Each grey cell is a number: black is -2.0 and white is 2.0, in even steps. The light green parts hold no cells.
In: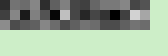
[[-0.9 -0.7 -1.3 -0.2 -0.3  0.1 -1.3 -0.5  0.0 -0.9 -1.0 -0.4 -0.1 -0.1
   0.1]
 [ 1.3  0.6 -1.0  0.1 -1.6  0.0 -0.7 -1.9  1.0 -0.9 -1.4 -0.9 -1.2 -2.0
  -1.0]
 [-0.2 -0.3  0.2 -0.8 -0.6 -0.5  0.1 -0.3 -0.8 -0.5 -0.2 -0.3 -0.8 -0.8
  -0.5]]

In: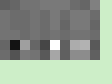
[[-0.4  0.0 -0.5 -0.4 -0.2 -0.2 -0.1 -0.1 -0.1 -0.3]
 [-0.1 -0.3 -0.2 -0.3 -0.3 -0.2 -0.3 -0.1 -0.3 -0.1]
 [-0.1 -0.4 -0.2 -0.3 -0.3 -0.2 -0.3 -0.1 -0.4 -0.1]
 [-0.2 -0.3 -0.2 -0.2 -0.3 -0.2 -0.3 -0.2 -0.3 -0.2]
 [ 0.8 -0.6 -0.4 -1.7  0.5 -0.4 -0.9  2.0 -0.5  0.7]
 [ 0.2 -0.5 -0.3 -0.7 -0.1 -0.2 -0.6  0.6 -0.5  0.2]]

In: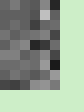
[[ 0.1 -1.4 -0.4 -0.1 -0.5 -0.6]
 [ 1.0 -0.5 -0.5 -0.5 -0.5 -0.7]
 [-0.4 -0.3 -0.5 -0.3 -0.5 -1.0]
 [ 0.0 -0.9 -0.2 -0.5 -0.3 -0.2]
 [-1.1 -0.3 -0.5 -0.1  0.1 -1.4]
 [ 0.1 -0.9  0.0  0.0 -0.5 -0.3]
 [ 0.4 -1.6 -0.3 -0.3 -0.2 -0.3]
 [-0.3  0.4 -0.5 -0.2 -0.4 -0.6]
 [ 0.3 -0.1 -0.9 -1.0 -0.7  0.2]]

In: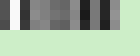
[[-1.4  0.2 -0.7  1.9 -1.1  0.1  0.0 -0.3 -0.4  0.2 -1.5 -0.1]
 [-1.4  0.3 -0.7  1.9 -1.2  0.2  0.0 -0.2 -0.3  0.1 -1.6 -0.1]
 [-1.5  0.2 -0.8  1.9 -1.1  0.0  0.1 -0.4 -0.5  0.2 -1.4 -0.1]]

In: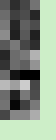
[[-0.9 -0.2 -0.6 -1.3]
 [-0.8 -1.4 -0.3 -1.0]
 [-0.5 -0.8 -0.1 -1.4]
 [-0.6 -1.5  0.2 -1.5]
 [-0.9 -1.3 -0.6 -0.1]
 [-0.1  0.8 -1.4 -0.3]
 [-0.5  0.3 -1.2 -0.3]
 [-2.0 -2.0 -0.3 -1.7]
 [ 1.2 -0.9  0.9  0.5]
 [-0.1 -0.8 -0.3 -1.5]
 [-1.0 -0.1 -0.2 -1.9]
 [ 0.1  0.7 -0.9  0.1]]

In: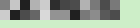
[[-0.8 -0.1  0.0  1.1 -1.5  0.8  1.2 -1.3 -0.9 -0.8  0.8 -0.1]
 [-0.6 -0.8  1.2 -1.5 -0.8 -0.4  1.4  0.3  0.3 -1.5 -0.1  0.2]]

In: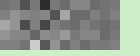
[[-0.2 -0.1 -0.2 -0.1 -0.7 -0.1 -1.3 -0.1 -0.3  0.1  0.1 -0.3]
 [-0.2  0.0  0.0  0.3  0.1  0.0  0.1 -0.7  0.6 -0.3 -0.3  0.0]
 [-0.3 -0.2  0.6  0.3 -0.8  0.0 -0.9  0.0 -0.2 -0.3  0.0 -0.2]
 [-0.3 -0.1  0.3  0.1  0.1 -0.4  0.2  0.1  0.4 -0.1  0.1  0.1]
 [-0.1  0.0  0.0  0.0 -0.2  1.2 -0.6  0.3 -0.3  0.0 -0.3 -0.1]]

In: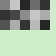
[[-0.3 -1.2  0.0  1.1 -1.4]
 [ 1.1  0.7 -1.2 -0.9  0.2]
 [ 0.9 -1.4 -0.7  0.7 -1.2]]

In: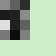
[[-0.5 -1.3  0.2]
 [-1.5  0.2 -1.6]
 [-1.5 -0.5  1.5]
 [-1.8  0.0 -0.1]]
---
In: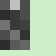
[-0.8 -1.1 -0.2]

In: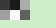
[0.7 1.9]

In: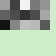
[ 0.3 -0.8  1.0]

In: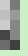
[-0.1  1.0]

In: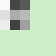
[-0.6  0.7  1.7]

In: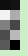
[-1.7  1.8]

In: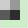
[ 0.4 -0.6]
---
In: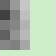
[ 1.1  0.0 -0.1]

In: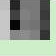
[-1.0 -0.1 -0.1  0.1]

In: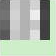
[-1.0  1.7  0.8  1.1]

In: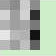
[0.2 1.3 0.5 1.6]

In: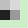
[ 1.4 -1.5]

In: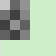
[ 0.3 -1.0 -1.0]

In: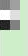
[0.5 2.0]

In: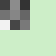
[-1.2  0.1  1.8]
